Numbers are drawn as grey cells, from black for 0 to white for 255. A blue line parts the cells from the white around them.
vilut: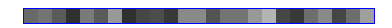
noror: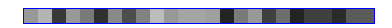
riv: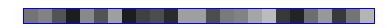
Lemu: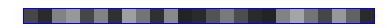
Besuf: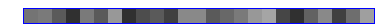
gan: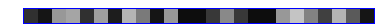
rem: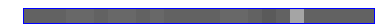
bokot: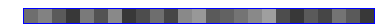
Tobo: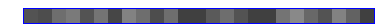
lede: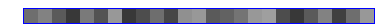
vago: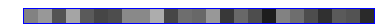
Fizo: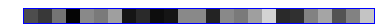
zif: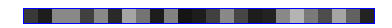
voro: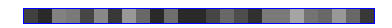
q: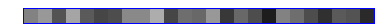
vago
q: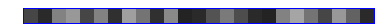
Lemu
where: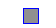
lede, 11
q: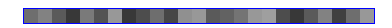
lede
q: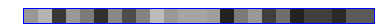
noror
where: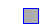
vago, 9

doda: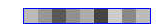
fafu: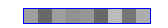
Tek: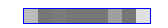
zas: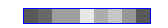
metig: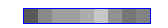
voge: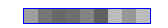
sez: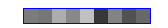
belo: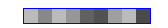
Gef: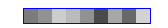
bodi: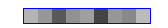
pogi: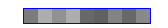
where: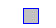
sez, 4
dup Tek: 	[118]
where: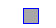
Gef, 6
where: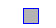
bodi, 0
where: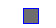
voge, 3

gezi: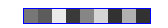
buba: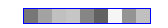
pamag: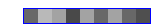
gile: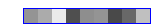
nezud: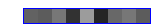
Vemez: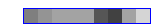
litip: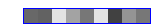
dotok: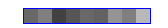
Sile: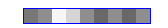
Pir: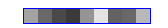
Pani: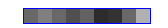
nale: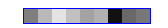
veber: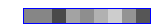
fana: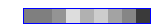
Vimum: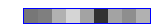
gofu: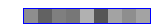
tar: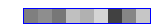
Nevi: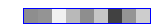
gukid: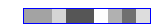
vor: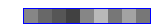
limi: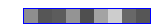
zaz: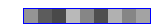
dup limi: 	[86]
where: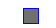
gukid, 7
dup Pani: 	[104]
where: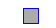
gile, 1
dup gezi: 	[50]
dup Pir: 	[104]
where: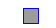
nezud, 4

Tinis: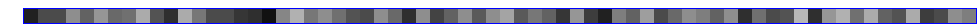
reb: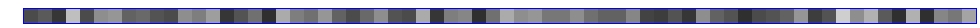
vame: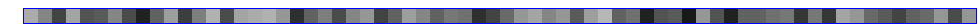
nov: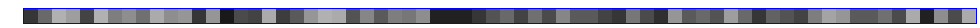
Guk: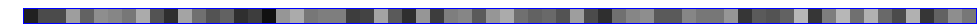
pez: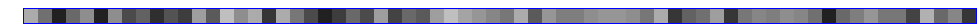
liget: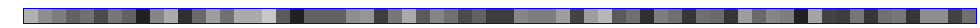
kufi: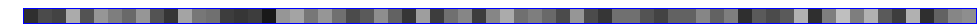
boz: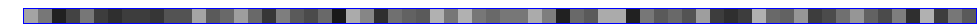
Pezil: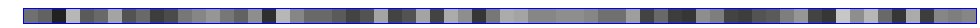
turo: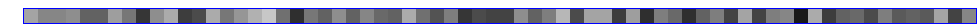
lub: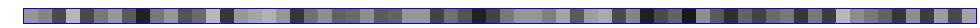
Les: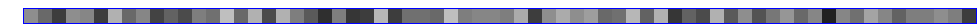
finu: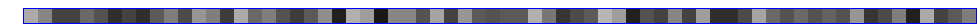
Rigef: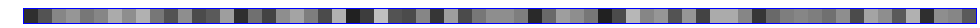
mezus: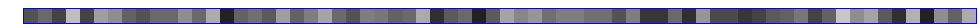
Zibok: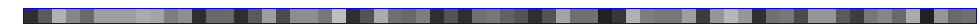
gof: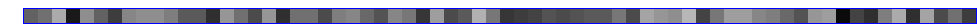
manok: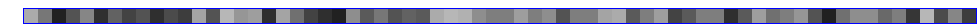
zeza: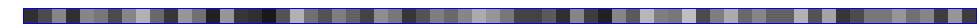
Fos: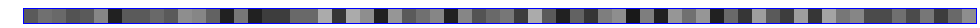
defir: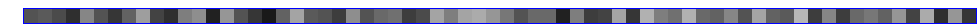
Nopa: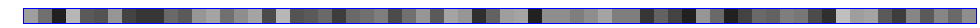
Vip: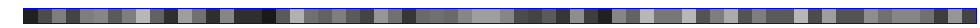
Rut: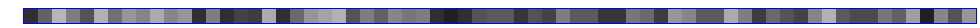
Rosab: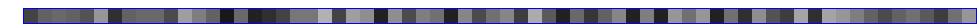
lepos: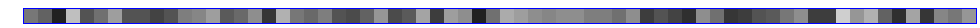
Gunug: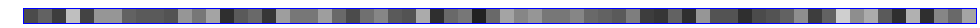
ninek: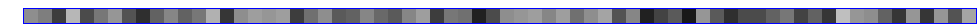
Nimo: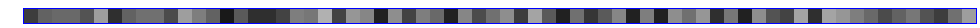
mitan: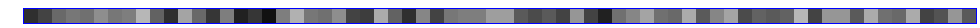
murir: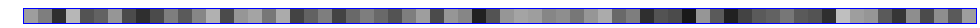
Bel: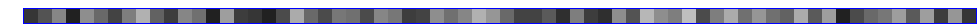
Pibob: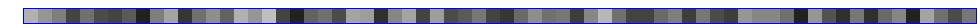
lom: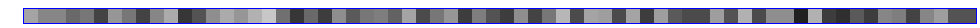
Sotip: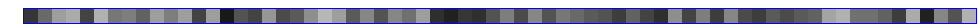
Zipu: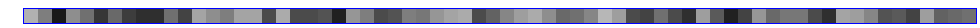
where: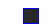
Rigef, 36
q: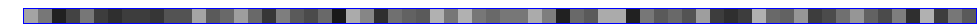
boz

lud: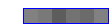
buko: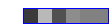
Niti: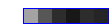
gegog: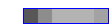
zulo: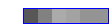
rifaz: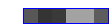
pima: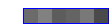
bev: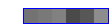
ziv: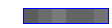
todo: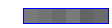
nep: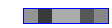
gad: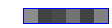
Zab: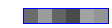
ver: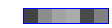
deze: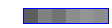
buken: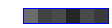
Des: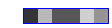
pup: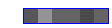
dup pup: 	[100]
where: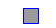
Zab, 1
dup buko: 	[129]
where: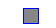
nep, 5
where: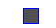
buko, 2

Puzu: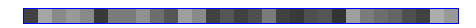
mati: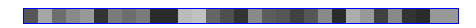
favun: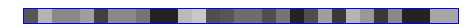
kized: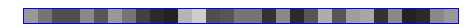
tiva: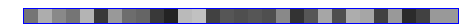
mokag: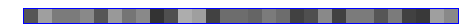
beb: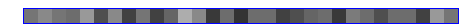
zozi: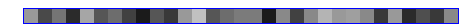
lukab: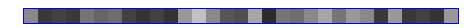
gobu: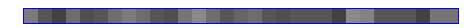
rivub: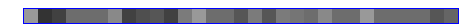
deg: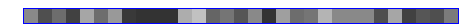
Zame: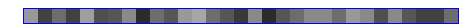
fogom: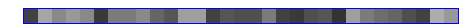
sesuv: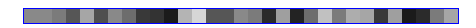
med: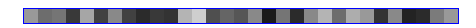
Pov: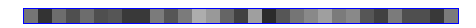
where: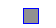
Puzu, 8
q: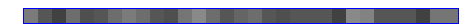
gobu
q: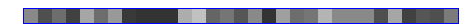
deg
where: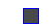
zozi, 1
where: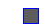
mati, 17
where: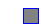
gobu, 24

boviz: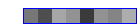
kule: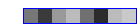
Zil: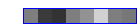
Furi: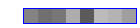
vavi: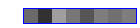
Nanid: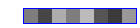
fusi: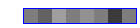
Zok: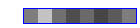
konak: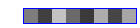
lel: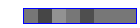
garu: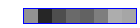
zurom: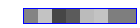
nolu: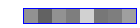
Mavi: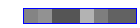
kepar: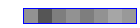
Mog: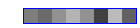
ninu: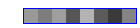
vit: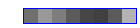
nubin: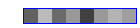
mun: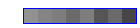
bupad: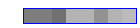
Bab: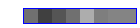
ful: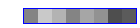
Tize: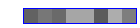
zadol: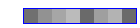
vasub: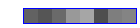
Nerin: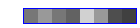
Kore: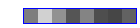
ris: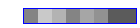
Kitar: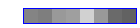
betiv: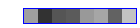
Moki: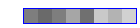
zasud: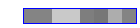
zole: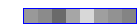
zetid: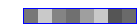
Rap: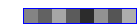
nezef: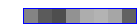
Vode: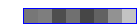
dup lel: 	[119]
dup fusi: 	[126]
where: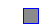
zole, 1
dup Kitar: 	[153]

